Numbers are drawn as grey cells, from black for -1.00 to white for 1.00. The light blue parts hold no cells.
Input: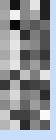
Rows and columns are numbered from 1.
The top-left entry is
0.23
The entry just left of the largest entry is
-0.23
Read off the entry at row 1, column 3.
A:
0.07
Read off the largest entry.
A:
0.96
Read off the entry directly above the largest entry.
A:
-0.13
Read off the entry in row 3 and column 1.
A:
0.15
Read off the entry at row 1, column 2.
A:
-0.85
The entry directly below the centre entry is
0.51
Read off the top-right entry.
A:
-0.75
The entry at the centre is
-0.13
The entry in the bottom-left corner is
0.42
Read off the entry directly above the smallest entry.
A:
0.88
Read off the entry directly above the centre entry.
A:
-0.58
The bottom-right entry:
-0.31

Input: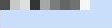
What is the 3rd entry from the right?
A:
-0.21
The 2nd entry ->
0.58
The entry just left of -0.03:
0.32

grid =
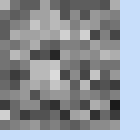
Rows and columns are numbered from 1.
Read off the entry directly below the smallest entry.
-0.54
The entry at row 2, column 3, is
-0.18
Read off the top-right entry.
0.36
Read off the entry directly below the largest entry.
0.54
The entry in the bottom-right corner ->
0.19
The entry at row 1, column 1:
0.45
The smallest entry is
-0.80
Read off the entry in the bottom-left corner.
-0.10
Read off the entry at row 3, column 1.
-0.27
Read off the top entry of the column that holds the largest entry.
-0.18
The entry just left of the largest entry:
0.45
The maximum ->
0.72
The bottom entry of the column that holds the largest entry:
0.00
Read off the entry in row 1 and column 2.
-0.10
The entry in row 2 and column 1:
-0.10
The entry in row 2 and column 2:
-0.27
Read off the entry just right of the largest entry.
-0.46
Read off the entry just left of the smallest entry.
0.19
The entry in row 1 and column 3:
-0.27

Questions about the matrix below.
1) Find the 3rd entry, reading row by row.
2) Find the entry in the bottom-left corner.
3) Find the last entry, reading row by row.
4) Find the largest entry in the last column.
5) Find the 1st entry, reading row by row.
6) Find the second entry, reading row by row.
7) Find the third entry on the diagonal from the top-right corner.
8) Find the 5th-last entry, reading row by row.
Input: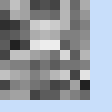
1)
0.27
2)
0.18
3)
-0.18
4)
0.78
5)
0.10
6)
0.51
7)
0.43
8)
-0.28

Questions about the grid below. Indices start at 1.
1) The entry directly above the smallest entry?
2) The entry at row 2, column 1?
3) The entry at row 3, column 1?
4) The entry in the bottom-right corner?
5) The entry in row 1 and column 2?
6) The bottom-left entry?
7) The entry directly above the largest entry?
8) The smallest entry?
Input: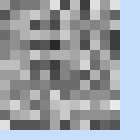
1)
0.22
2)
-0.33
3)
0.13
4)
-0.33
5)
-0.15
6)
0.75
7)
-0.05
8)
-0.68

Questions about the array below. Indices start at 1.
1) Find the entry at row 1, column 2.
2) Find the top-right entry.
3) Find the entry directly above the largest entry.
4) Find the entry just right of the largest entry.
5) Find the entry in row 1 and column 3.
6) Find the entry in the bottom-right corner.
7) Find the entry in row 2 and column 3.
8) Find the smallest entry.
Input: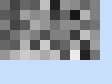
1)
-0.47
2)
0.00
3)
0.33
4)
-0.74
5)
-0.20
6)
-0.10
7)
0.25
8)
-0.82
